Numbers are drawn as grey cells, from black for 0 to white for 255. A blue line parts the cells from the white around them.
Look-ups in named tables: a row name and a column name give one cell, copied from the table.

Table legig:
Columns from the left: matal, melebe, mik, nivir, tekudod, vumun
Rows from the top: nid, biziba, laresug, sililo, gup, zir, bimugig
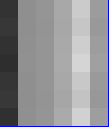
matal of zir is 56
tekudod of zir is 195
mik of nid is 149
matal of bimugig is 48
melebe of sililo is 145
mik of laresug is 149
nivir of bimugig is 170
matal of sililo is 46

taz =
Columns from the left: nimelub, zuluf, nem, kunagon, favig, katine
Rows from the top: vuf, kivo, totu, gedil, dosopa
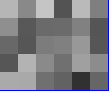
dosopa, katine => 102
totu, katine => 86
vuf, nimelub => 182
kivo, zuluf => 88
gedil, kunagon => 112
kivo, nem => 106
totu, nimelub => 104
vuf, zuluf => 137
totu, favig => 152
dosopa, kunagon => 98
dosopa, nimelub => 170
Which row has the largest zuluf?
gedil

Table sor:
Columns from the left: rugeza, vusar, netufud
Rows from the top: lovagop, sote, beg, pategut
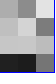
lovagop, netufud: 227
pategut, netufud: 117
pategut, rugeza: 32
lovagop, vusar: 140
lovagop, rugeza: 173
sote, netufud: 124
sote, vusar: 212
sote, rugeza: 191
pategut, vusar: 28
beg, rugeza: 198
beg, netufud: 188
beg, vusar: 199

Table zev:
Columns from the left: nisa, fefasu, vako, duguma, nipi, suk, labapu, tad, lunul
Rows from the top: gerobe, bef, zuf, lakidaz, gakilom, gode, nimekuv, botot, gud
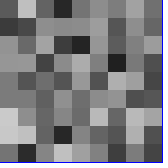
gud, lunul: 68
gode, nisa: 123
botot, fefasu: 192
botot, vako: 99
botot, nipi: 132
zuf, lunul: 156
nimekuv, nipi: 107
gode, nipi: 110
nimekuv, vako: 102
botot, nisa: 200
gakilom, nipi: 152
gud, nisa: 116
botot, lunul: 80
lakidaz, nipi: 172
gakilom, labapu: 175
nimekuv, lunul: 164
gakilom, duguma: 84

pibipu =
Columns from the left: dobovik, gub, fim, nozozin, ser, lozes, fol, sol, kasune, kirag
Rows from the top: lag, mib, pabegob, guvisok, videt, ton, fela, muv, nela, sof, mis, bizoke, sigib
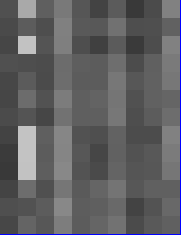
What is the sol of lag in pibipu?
57
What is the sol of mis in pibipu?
87
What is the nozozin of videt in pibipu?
109
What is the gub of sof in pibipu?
194
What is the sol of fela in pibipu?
78
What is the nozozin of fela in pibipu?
114
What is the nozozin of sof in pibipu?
136
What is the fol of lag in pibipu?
91
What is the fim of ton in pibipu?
82
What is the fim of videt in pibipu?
75

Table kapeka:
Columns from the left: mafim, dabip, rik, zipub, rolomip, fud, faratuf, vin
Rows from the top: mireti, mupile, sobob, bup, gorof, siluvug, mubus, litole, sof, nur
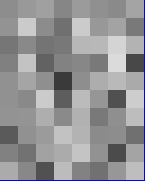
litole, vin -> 112
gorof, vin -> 170
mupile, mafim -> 147
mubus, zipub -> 138
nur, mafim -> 171
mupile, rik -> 140
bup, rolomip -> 135
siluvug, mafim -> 145
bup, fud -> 121
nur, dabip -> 136
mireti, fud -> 144
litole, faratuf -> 141
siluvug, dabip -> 137
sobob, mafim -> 118
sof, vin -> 164
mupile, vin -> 121

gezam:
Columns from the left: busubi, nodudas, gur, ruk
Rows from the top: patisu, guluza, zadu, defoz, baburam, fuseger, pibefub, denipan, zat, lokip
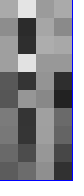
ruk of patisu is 170
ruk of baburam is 46
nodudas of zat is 76
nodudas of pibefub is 52
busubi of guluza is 141
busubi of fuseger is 86
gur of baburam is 148
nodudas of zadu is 46
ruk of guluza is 138
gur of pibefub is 160
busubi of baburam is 88

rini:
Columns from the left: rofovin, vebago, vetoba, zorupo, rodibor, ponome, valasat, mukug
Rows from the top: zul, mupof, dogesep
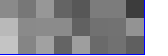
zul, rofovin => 138
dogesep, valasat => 113
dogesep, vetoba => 161
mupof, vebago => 138
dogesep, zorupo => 100
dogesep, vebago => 133
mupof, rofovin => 185
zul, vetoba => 151
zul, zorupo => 100
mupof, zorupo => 139
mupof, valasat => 114
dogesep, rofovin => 196
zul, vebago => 119

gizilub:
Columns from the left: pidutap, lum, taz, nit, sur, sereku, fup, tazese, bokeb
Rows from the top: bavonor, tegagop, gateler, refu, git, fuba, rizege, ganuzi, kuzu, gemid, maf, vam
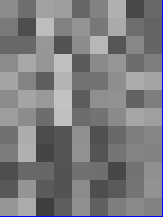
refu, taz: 149
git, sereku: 115
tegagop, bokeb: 100
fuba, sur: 92
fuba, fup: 145
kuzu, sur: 146
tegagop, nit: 130
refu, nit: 192
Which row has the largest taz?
tegagop

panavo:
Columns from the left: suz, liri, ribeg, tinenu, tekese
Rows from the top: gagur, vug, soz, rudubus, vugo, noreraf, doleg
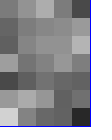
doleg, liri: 131
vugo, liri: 95
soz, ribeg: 146
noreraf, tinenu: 97
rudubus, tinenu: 151
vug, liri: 125
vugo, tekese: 98
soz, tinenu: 146
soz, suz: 96
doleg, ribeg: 104
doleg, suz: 210
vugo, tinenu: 103
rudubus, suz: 158
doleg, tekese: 40
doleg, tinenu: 98

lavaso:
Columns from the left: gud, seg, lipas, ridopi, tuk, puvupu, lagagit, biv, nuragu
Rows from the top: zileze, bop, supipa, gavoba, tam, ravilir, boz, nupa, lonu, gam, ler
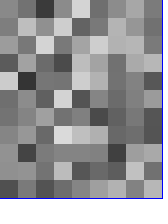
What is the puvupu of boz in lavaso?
74
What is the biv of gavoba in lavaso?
170
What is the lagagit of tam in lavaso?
114
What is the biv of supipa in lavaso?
182
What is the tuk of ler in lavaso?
133
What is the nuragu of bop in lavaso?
113
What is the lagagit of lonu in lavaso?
64
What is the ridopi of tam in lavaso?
116
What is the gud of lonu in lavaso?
146
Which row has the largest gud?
tam

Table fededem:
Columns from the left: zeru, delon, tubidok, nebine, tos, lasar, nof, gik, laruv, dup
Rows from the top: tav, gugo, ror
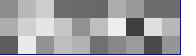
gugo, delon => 209
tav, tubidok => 205
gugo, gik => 63
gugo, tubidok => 229
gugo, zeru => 174
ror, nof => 136
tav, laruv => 109
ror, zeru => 94
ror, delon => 234
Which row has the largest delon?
ror

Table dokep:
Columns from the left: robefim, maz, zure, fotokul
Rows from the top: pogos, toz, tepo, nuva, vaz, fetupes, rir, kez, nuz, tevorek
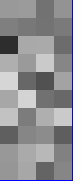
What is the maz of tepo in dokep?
169
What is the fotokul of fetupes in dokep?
104
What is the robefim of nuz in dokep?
152
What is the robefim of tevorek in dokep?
150
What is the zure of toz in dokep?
115
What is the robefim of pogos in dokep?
153
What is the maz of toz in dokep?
120
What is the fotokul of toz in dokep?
122
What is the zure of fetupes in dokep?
113
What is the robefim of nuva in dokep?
175
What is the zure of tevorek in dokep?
100
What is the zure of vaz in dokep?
81
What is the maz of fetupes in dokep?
212
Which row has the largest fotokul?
rir

